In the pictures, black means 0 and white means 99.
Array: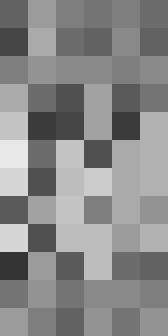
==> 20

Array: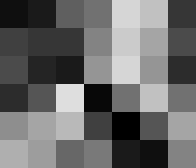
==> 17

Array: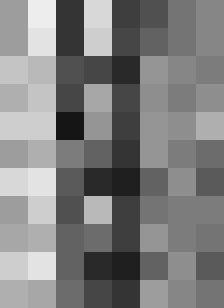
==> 65

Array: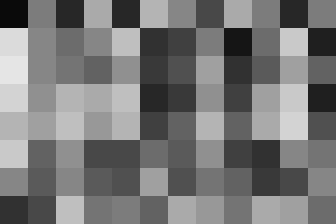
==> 78

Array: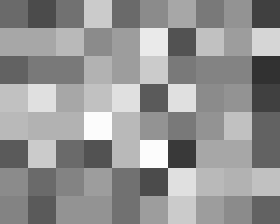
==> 35

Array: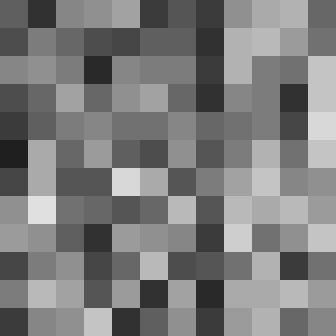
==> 27

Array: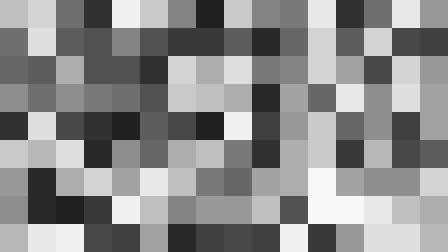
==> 59
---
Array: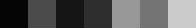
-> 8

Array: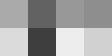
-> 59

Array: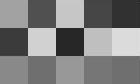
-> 77

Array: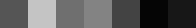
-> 43

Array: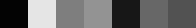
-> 49

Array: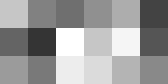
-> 43
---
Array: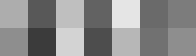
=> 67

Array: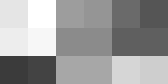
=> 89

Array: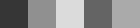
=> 21

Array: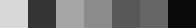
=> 84

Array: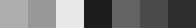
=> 67

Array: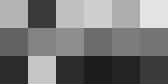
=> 70

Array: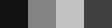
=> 7

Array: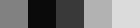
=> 50
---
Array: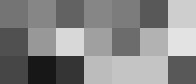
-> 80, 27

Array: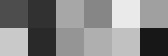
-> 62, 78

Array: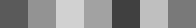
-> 47, 35

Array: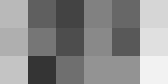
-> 83, 76

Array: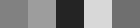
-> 43, 50

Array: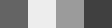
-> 25, 39

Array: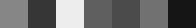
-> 8, 52

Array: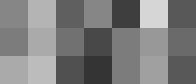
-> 34, 66

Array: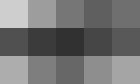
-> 43, 67
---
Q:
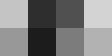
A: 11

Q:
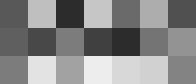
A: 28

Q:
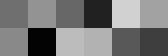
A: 1

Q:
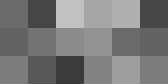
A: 45

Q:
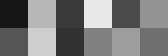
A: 80

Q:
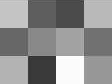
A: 53

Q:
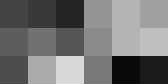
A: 44

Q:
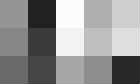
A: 23

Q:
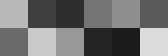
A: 78
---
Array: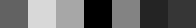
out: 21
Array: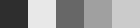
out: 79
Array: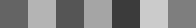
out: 49
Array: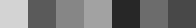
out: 28
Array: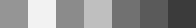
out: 23
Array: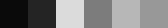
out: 59
